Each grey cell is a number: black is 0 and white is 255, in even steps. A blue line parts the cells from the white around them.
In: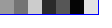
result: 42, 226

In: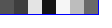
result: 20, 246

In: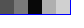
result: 8, 208

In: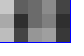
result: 107, 200

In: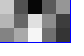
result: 224, 246

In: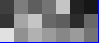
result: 104, 225
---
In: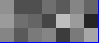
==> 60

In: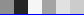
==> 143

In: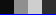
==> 47

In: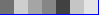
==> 113

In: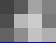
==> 78

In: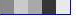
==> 138

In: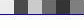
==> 74

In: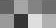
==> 98

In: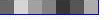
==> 85
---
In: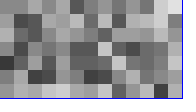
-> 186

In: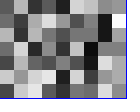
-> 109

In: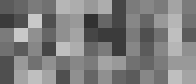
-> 113

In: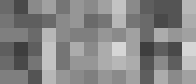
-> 172

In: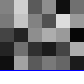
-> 121

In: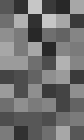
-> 111

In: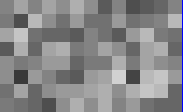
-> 113
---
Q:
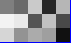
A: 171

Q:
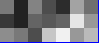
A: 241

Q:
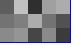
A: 70

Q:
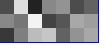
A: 98

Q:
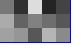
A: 87

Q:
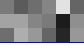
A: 101

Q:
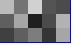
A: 125

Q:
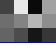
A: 76
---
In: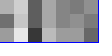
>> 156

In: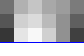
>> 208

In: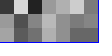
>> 144

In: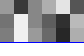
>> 105

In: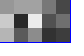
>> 140

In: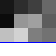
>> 210
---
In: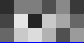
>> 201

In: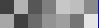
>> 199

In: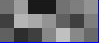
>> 96

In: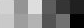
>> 93

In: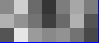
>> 106

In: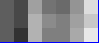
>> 127

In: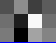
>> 30

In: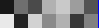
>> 201
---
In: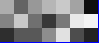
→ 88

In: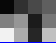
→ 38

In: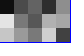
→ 121

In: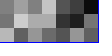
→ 150

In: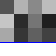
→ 96

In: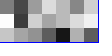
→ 146

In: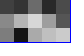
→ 170

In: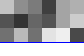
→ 113
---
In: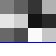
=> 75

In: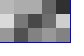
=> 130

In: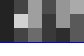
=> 57

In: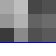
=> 138

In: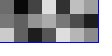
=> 222

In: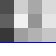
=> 159
